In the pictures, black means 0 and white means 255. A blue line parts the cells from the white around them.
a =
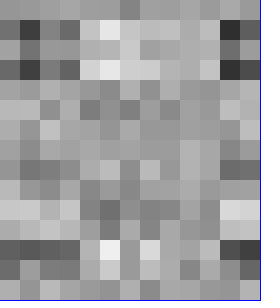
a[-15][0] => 150
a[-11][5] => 139
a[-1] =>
[175, 149, 185, 165, 154, 147, 175, 139, 168, 166, 152, 149, 179]
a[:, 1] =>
[153, 62, 115, 64, 155, 185, 150, 140, 119, 151, 201, 184, 89, 157, 149]
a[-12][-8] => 231
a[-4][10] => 144
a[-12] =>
[105, 64, 123, 99, 210, 231, 206, 204, 180, 174, 195, 50, 76]
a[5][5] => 144
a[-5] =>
[199, 201, 179, 197, 131, 112, 142, 131, 135, 163, 141, 216, 211]
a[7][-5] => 156
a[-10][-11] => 144
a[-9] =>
[173, 150, 192, 167, 163, 149, 169, 152, 152, 160, 157, 150, 189]
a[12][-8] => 239
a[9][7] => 161
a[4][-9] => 152
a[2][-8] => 181
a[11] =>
[172, 184, 195, 183, 158, 123, 170, 133, 168, 151, 144, 190, 194]
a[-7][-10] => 141
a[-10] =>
[184, 185, 144, 174, 125, 144, 128, 157, 138, 161, 153, 189, 178]
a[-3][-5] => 169
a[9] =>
[185, 151, 140, 167, 136, 154, 136, 161, 162, 171, 154, 160, 161]
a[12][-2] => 79
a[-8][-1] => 155
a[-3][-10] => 102
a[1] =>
[113, 62, 131, 106, 195, 230, 197, 187, 191, 172, 188, 47, 94]
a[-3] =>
[96, 89, 96, 102, 180, 239, 154, 217, 169, 163, 187, 79, 64]
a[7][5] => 160

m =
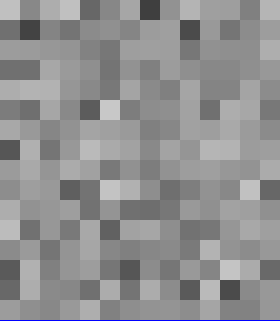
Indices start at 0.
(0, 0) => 192
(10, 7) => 110
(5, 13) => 120
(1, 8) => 159
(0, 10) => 159
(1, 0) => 112
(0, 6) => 166
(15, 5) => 129
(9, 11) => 136
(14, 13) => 152
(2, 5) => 119
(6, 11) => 169
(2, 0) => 156
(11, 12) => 168
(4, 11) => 132
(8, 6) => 145
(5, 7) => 141
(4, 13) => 140
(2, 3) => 148
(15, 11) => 130
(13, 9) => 153
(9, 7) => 142
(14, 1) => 173
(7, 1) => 176
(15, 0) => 156
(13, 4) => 157
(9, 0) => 141
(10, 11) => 162
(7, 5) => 170
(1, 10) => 153
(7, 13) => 158
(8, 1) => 169
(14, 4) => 112
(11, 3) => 121
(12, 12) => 140
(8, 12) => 147
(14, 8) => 140
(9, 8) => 111

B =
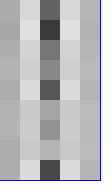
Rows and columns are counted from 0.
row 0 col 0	171
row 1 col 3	224
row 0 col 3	215
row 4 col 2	85
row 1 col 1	224
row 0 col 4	182
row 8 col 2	71
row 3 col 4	186
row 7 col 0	173
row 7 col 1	200
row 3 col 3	206
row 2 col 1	211

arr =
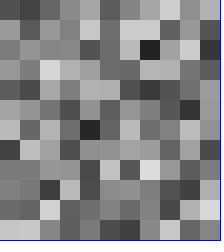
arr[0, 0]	81
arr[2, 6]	186
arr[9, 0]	128
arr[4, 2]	168
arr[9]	[128, 121, 63, 186, 76, 139, 144, 126, 82, 65, 175]
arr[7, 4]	144
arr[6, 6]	186
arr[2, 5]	108
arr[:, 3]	[137, 129, 135, 177, 126, 79, 110, 79, 147, 186, 96, 94]
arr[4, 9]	113
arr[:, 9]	[143, 151, 204, 116, 113, 52, 187, 162, 93, 65, 177, 102]
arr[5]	[164, 148, 117, 79, 146, 94, 149, 127, 87, 52, 153]
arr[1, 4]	199
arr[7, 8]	100
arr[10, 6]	106
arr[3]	[152, 125, 213, 177, 159, 108, 105, 181, 178, 116, 92]
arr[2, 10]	55
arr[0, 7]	166
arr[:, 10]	[178, 84, 55, 92, 156, 153, 145, 75, 124, 175, 216, 133]
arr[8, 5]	194
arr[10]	[107, 100, 209, 96, 111, 130, 106, 130, 73, 177, 216]
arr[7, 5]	146
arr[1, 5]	110
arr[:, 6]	[132, 203, 186, 105, 80, 149, 186, 163, 87, 144, 106, 64]
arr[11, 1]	200

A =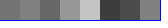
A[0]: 116
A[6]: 75
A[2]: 103
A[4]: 196
